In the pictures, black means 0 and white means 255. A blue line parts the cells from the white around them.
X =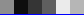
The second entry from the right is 235
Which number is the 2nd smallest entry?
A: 53
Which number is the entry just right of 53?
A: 95
